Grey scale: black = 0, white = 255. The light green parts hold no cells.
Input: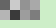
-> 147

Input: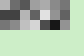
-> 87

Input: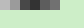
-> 72

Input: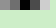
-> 2

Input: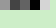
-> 99

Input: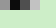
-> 79

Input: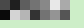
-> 94

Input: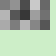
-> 76

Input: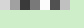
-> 58

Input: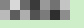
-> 105
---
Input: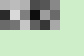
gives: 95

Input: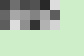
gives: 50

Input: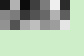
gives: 146

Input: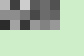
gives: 152

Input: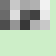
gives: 55

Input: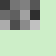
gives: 77
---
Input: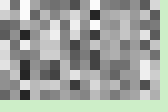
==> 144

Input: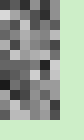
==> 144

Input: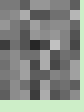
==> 131

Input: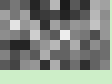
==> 47

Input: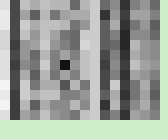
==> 128
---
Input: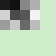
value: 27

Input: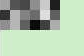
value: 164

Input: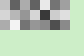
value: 195

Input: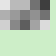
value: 229

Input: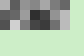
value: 178

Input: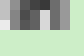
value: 193
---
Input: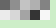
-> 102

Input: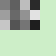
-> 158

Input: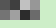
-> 85

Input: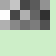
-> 253

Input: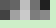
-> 89

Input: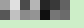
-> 159

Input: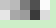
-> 197

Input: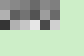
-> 177
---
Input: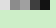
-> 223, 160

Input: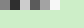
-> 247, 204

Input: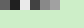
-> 234, 161

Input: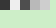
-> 238, 206

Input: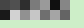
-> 210, 198

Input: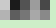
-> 202, 179

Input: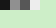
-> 237, 144

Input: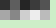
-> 237, 207
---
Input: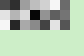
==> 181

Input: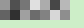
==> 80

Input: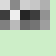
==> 238

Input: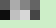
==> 171

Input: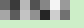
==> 58

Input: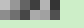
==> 151
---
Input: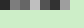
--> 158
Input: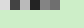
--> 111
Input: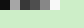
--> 248
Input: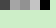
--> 1
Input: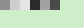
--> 74
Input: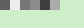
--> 171
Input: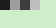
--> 189
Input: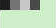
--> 74
